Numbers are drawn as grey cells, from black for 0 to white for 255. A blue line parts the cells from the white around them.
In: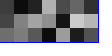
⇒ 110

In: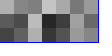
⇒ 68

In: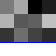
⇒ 52

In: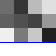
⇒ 239

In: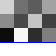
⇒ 12

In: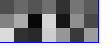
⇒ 219

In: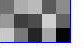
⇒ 200
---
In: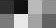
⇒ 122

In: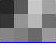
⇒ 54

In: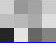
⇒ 190

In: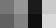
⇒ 97

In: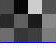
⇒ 41

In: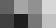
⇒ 64
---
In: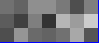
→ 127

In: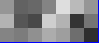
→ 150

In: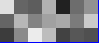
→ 146

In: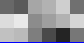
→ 112

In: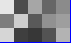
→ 139

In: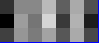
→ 80

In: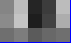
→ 188

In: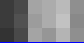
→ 143

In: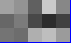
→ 135

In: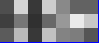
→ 98
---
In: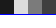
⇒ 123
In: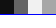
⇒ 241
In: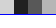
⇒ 88
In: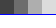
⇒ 174
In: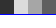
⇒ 166
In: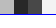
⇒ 72
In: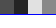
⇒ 225
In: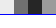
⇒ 38
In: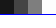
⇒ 126
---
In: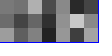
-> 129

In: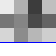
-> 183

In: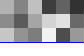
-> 125

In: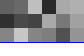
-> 133

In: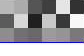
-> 105

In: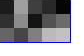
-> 127

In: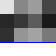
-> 163

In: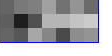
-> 167

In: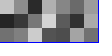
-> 204
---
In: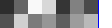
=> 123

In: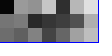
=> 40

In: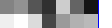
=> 219

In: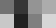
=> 127

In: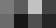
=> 79

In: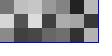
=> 220

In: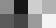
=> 155
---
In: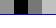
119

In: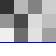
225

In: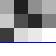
233

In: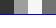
246

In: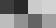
99

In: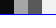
89

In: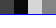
214

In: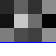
63

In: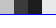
29

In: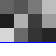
52
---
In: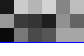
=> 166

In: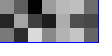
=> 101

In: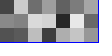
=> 151

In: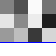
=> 214

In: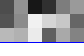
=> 131

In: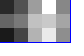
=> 142

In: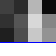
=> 147

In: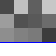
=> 60
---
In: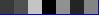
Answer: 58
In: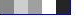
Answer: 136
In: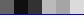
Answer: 99
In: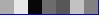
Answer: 172
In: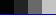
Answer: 3
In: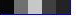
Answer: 8
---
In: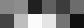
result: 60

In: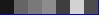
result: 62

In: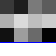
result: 176

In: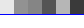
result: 182

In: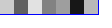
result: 158

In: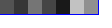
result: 25

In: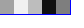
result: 126

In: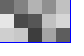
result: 193

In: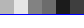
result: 27
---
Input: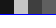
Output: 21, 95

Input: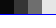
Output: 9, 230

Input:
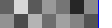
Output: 97, 83

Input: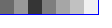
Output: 107, 241

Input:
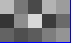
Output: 187, 148

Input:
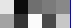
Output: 230, 199

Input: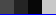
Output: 72, 200
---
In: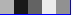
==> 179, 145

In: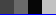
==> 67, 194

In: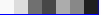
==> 249, 31

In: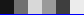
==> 21, 236

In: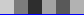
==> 205, 178

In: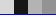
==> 216, 147

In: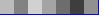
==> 187, 145

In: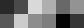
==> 41, 53
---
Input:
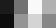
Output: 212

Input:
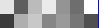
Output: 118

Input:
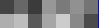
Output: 137

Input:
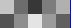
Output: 155

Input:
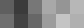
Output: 196

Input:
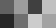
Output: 204

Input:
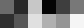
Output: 149

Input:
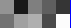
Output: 73

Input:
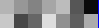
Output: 94
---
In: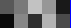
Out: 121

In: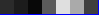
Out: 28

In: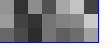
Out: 50

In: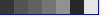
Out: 83

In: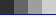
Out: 102

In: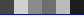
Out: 208
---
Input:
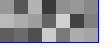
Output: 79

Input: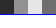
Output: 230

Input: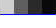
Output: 42

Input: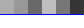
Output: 105

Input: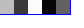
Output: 252

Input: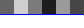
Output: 123

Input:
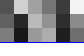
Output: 153

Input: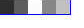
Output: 251
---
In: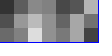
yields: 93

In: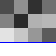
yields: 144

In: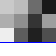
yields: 188

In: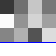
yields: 112

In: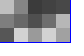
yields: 133

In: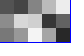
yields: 69

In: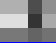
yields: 176
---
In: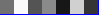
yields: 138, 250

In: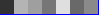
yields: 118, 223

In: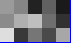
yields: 191, 222

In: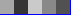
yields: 202, 202

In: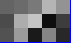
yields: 196, 196

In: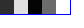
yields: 4, 255
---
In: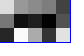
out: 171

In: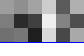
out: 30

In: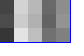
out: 190

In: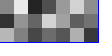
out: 71

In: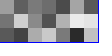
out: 172

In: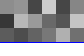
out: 99

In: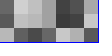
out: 74

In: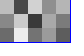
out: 115

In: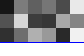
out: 176
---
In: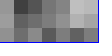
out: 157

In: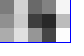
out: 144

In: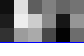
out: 29

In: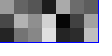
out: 72

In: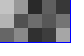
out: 180

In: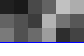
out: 99

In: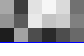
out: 148

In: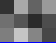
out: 112
